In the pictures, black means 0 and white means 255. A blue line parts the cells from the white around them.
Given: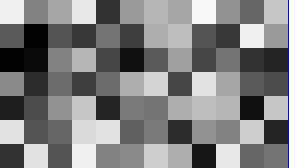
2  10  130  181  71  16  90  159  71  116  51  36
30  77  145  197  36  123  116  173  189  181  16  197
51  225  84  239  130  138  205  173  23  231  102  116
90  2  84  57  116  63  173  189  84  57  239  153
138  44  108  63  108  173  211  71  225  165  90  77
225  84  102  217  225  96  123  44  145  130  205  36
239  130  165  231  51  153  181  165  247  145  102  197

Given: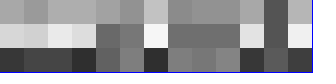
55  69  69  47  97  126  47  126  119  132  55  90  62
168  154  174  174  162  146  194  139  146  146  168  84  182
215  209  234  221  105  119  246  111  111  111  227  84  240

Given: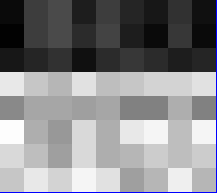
2  61  74  43  67  29  10  55  10
10  61  74  29  61  37  23  49  16
23  37  49  16  43  55  43  29  37
137  166  166  159  166  129  129  174  129
198  232  211  245  225  159  182  239  182
217  190  159  217  174  182  204  190  204
232  198  182  225  190  198  211  211  225
253  174  152  217  174  232  245  190  245

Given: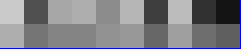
174  117  132  132  146  152  103  159  110  95
202  80  167  174  140  182  62  188  49  20

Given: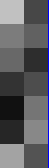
17  117
38  136
51  77
104  45
124  97
163  83
193  71

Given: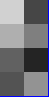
83  147
97  36
175  127
209  70
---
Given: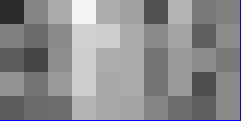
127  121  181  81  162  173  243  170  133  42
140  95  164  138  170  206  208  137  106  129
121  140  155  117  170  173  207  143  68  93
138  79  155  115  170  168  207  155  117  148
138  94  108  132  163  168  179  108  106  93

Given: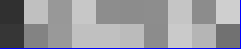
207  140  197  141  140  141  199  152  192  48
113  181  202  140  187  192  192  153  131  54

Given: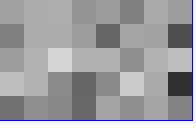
158  170  128  155  147  174  172  160
78  162  165  102  158  172  172  128
189  179  143  175  177  212  178  158
49  170  202  138  102  139  178  189
131  166  143  163  104  135  143  114

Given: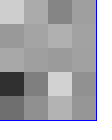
159  133  171  206
162  176  164  153
161  155  159  168
145  210  127  48
150  179  144  111

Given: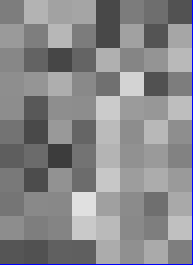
82  110  124  72  165  162  179  125
166  84  161  72  124  183  126  154
185  148  133  176  100  70  99  135
125  81  211  112  137  174  149  142
190  151  155  203  141  142  88  141
142  184  141  187  101  153  73  115
130  154  145  180  115  60  107  94
154  172  157  199  108  146  76  121
169  111  139  160  224  136  137  117
192  126  137  186  201  132  126  141
126  170  144  172  95  96  81  85

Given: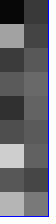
57  7
68  162
88  59
105  90
99  48
90  78
97  206
70  87
121  181

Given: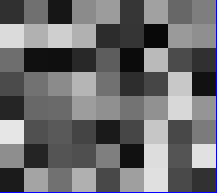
126  103  161  54  156  139  22  112  48
143  154  8  53  44  177  207  177  219
48  75  186  11  93  40  15  16  110
17  200  70  45  113  181  139  114  75
149  216  145  115  144  157  106  104  37
123  72  198  70  26  68  89  80  230
225  84  221  17  127  79  84  36  142
49  73  224  159  72  176  113  164  27

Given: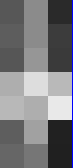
42  139  87
60  139  93
58  150  86
185  221  174
233  174  184
33  161  94
32  118  102
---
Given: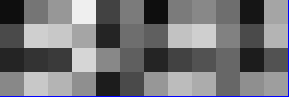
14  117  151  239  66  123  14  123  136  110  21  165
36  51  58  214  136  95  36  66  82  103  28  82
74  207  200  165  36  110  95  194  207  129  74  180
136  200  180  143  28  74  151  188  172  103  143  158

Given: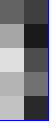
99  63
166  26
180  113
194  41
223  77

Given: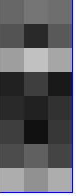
33  62  25
41  33  49
62  17  55
76  96  68
83  41  89
103  117  110
158  193  166
173  145  173

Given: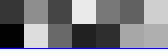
2  221  105  33  46  167  175
54  142  69  234  120  97  207

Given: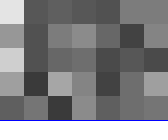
95  117  58  139  95  110  117
151  81  124  139  103  66  132
159  58  166  132  66  110  159
207  81  103  110  74  87  74
228  87  95  87  81  124  124

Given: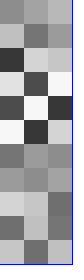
55  212  198
76  247  55
111  192  117
117  155  141
141  163  184
155  141  163
192  117  155
198  111  192
212  198  111
226  76  247
247  55  212
